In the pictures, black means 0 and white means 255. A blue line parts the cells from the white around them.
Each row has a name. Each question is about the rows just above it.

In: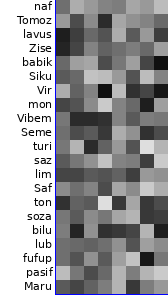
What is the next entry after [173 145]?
[49]
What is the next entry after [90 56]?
[173]
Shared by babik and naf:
[166]

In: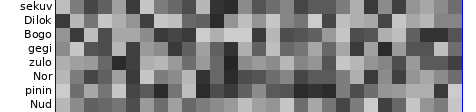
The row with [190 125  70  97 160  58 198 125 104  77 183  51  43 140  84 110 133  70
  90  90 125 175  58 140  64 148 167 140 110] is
sekuv
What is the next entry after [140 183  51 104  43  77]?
[84]

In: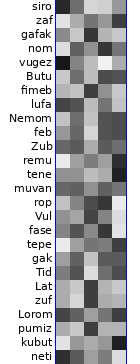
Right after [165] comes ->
[69]
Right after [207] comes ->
[151]
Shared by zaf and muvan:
[117]
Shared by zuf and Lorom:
[63]

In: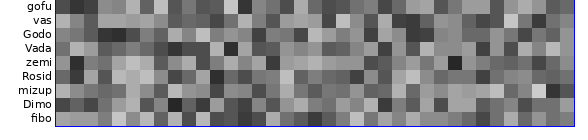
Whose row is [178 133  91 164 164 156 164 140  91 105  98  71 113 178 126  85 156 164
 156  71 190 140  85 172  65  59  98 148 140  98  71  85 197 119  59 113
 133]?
vas
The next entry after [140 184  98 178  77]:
[184]
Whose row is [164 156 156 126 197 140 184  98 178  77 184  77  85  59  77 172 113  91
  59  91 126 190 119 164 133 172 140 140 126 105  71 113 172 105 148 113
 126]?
fibo

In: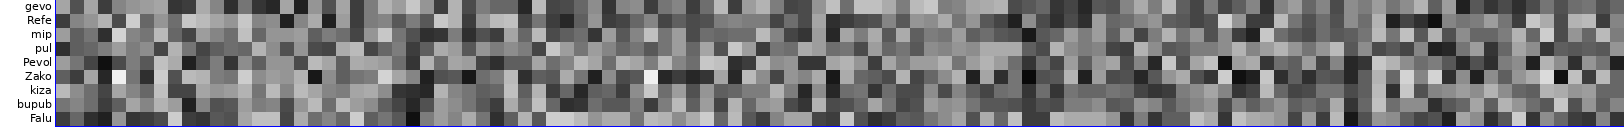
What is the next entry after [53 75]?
[47]
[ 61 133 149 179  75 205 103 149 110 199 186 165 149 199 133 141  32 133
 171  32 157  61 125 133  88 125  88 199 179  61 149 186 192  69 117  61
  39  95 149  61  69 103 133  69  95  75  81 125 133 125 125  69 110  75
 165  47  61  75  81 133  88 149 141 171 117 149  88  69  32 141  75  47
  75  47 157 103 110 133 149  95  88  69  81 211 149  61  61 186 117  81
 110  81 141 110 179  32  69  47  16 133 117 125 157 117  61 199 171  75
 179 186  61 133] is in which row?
Refe

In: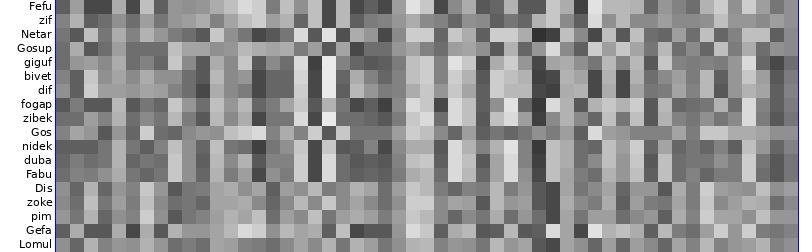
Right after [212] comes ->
[72]
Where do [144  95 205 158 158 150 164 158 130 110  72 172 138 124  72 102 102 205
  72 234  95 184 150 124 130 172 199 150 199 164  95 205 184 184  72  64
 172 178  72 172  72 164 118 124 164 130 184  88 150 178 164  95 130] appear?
dif
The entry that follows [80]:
[172]

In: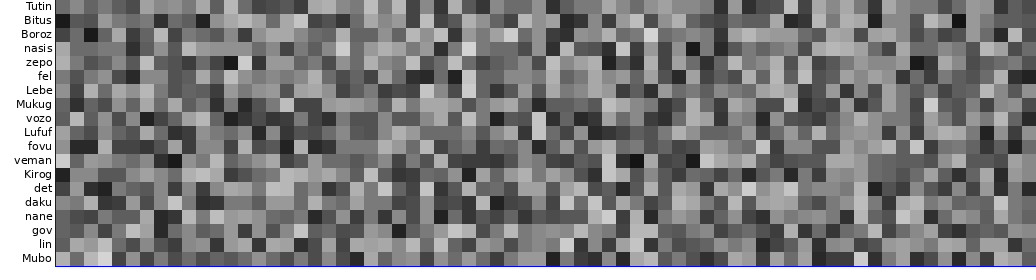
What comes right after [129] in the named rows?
[68]
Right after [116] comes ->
[122]
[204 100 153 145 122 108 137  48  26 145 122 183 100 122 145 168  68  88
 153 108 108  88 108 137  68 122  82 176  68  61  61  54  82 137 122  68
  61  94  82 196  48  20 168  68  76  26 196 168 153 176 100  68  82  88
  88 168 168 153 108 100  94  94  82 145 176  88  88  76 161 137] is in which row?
veman
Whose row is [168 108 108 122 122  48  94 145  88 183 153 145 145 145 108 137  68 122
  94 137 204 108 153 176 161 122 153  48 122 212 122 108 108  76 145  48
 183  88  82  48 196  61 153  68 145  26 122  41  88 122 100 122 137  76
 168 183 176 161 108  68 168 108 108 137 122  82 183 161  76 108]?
nasis
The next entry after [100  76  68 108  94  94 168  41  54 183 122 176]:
[168]
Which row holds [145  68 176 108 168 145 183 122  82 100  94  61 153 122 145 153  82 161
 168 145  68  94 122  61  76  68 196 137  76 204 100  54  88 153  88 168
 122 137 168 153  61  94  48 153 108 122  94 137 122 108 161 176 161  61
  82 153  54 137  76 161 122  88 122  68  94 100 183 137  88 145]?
Lebe

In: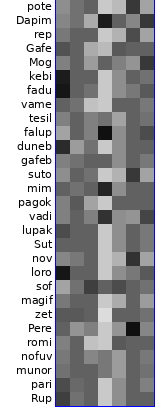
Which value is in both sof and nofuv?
[97]
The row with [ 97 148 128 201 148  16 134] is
Pere
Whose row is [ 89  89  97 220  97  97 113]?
zet
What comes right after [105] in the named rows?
[97]
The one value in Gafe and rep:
[97]

